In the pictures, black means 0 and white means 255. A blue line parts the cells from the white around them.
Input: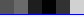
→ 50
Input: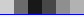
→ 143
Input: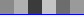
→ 109
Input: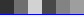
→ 131
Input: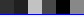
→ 1
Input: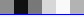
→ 249
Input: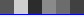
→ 108
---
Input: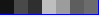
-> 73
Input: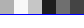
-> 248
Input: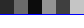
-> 106
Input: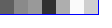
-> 138
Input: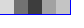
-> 114
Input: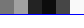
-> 161
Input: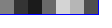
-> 52
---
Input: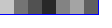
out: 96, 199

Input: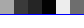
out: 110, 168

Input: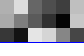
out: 191, 55

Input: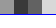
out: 216, 153

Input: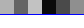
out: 143, 178

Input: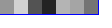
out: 116, 150
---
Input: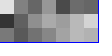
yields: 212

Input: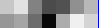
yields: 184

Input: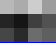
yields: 82

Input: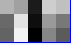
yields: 120

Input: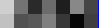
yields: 69

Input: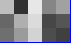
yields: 85

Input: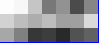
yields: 218

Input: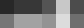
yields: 76

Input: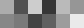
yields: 150
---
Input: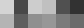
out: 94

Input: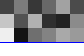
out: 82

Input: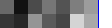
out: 39

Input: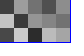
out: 58

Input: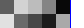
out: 106

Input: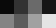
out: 92
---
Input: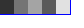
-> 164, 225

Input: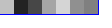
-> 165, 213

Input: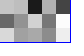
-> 210, 252

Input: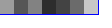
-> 45, 199

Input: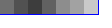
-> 97, 201

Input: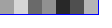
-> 145, 214
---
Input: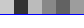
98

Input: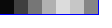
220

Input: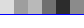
44

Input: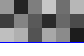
111

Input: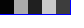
61

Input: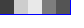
84
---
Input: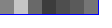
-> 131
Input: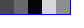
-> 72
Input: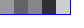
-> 153
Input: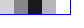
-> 212
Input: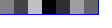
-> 130
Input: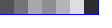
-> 82
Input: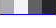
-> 172
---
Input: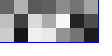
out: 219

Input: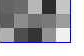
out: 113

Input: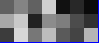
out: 33

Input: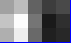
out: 117

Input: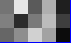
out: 122

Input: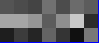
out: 150

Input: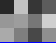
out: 119
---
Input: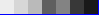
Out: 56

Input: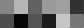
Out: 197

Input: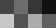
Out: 171

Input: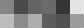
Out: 81

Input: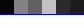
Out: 43

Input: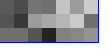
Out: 135

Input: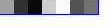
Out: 83
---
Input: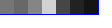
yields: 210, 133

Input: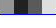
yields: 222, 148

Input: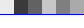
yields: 235, 199

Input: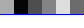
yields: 222, 172

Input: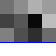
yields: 189, 176

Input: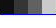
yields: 202, 97

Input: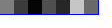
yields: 198, 126

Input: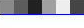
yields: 238, 160
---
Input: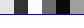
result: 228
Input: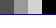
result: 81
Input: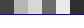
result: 67
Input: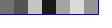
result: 113
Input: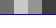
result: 111
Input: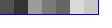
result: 80
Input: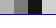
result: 180
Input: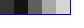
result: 53
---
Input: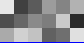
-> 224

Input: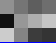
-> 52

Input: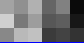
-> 51

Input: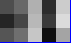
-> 164

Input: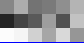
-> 150

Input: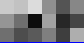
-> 174

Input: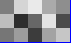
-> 198
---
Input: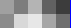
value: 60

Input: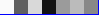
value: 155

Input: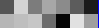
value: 139

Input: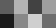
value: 27

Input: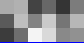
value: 52

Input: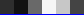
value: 199
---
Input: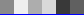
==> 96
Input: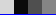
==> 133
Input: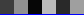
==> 159
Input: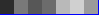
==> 155
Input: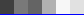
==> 225
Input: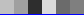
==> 127
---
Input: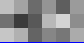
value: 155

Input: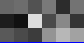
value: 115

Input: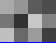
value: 76

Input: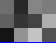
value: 124

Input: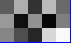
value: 106

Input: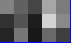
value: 124
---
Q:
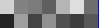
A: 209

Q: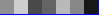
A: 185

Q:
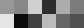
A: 208

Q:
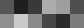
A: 172

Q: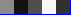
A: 139

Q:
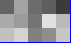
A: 211

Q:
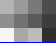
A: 187

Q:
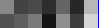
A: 183
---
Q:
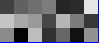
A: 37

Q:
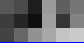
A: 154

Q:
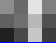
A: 104

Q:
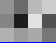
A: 107

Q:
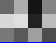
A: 173

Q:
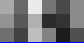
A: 117

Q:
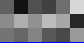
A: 65

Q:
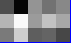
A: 148

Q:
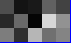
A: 25

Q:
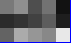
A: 78
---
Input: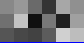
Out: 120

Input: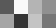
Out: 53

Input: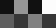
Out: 55

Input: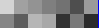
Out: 50

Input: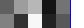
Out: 247

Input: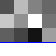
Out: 145

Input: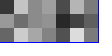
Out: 40
